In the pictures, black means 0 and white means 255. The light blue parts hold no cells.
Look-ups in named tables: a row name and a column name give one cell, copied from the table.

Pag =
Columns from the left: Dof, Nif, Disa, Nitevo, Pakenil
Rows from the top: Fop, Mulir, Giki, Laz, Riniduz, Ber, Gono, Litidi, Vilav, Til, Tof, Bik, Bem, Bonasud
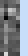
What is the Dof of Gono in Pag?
80
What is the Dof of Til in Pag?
92
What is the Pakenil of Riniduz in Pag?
160
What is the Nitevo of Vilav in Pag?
94
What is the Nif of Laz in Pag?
56
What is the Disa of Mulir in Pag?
99
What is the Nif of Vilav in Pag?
122
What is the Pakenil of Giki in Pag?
101
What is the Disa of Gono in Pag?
95
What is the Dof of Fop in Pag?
97
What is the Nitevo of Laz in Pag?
142

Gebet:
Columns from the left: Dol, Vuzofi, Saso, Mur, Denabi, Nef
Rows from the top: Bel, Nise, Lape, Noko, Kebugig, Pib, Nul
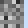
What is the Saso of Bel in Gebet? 115
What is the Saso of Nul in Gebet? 194
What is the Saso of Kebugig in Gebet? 208
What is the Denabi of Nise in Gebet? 178
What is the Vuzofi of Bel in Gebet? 116
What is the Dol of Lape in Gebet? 110
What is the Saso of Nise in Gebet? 108
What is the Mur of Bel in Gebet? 205
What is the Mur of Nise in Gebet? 97
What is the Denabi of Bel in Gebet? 40
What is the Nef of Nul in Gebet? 146
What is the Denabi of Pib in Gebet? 133
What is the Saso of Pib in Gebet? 135
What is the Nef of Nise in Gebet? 135
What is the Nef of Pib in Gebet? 135
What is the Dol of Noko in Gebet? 151
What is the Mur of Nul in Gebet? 164
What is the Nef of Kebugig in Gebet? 142
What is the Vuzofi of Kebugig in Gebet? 46
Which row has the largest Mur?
Bel

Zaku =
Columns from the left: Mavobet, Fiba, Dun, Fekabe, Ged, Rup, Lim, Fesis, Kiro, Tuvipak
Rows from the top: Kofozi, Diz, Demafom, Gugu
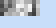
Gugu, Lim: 189
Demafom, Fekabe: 165
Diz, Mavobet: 71
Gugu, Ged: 180
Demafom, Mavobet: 95
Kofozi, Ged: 202
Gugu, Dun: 167
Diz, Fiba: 141
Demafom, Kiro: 73
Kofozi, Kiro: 112
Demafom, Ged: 212
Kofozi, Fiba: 163
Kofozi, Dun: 113
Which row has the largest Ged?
Diz

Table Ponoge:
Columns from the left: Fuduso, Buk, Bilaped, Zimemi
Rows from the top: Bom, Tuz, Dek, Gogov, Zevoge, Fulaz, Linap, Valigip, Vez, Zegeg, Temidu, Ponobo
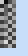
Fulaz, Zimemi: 93
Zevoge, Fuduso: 169
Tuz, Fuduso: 45
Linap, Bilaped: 55
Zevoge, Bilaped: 64
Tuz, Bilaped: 181
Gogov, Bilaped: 185
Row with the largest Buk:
Temidu

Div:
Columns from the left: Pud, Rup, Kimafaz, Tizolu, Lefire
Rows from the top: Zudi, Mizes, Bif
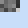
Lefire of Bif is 201
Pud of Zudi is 138
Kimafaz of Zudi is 119
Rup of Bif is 66
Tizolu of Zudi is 114
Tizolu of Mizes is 138

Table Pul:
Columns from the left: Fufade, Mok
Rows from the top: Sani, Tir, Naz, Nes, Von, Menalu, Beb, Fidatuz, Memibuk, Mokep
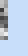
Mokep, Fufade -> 149
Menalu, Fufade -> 101
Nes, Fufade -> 139
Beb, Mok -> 82
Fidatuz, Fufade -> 222
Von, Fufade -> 68
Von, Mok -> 87
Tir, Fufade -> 186
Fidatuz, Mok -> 167
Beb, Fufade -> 128
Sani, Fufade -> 193
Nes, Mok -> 174
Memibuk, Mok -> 237
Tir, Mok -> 155
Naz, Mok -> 191
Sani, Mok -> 166
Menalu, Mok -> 106
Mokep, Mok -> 115
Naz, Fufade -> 60
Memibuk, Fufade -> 209

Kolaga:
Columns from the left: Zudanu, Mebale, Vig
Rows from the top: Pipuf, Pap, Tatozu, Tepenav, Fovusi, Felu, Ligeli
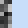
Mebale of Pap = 101
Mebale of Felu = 56
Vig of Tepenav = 56
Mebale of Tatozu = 109
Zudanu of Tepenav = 169
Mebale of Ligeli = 68
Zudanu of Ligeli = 87
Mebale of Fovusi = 58

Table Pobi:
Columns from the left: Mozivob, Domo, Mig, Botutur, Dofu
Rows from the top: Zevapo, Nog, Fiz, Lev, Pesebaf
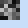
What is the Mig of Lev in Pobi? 142
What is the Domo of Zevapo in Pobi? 88
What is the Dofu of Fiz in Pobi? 33
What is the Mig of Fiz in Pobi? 180
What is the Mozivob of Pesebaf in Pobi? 16
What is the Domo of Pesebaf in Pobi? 18
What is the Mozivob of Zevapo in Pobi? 73
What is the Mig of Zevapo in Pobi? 123
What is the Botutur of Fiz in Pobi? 118
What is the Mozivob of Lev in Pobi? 78
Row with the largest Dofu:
Nog

